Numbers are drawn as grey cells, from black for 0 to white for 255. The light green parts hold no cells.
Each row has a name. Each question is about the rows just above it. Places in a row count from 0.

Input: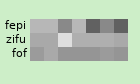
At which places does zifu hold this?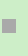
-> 0 1 6
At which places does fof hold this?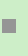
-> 2 3 4 6
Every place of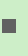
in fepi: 4 6
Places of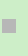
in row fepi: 0 1 3
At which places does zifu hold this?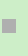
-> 3 4 5
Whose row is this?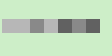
fepi
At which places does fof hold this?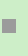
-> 0 5

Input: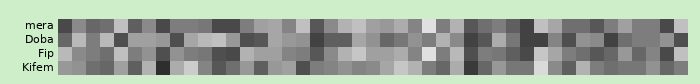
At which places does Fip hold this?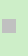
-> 4 44
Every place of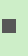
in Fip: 18 38
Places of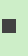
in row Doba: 18 29 33 34 39
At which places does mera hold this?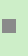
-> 1 6 19

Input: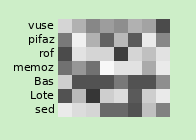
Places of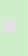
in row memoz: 4 5
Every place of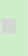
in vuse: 0
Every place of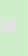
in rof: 1 7
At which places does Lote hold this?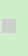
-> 3 6
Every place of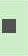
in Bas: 1 2 3 5 6

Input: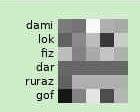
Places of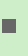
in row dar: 0 1 2 3 4
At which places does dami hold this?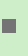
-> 1
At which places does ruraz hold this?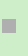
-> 1 2 3 4
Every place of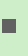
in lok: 0
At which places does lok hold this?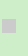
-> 4

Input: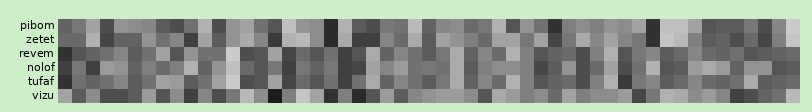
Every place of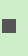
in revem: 1 8 14 18 21 34 40 49
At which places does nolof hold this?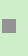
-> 4 11 36 49 50
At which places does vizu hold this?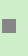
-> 10 25 47

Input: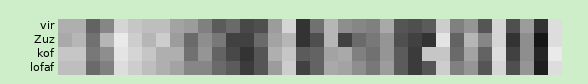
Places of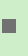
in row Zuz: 2
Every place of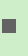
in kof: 11 18 30

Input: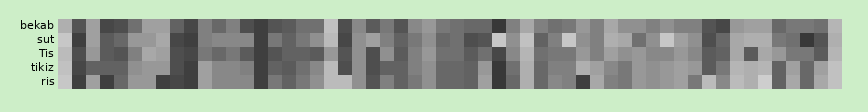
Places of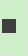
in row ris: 1 3 7 9 14 37
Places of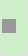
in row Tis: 2 19 26 37 41 44 51
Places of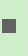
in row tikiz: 2 3 4 15 23 24 29 51
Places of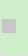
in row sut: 0 31 36 43
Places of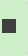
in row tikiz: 9 14

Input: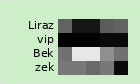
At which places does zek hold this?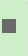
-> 2
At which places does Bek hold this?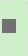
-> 0 4
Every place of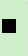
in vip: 0 1 2
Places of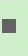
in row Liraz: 0 4
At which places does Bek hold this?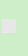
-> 1 2
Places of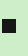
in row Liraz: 1 2
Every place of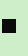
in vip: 3 4

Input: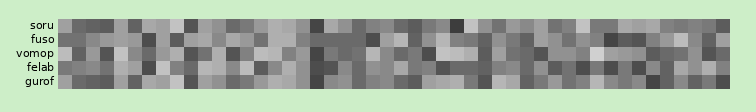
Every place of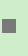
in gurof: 13 29 34 40 46
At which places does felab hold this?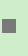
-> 0 25 38 40
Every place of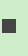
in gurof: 18 42

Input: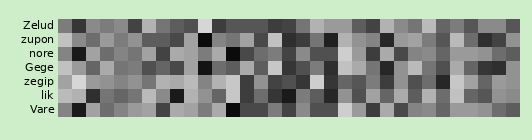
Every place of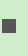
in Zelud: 12 13 14 29 32
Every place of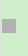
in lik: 1 9 26

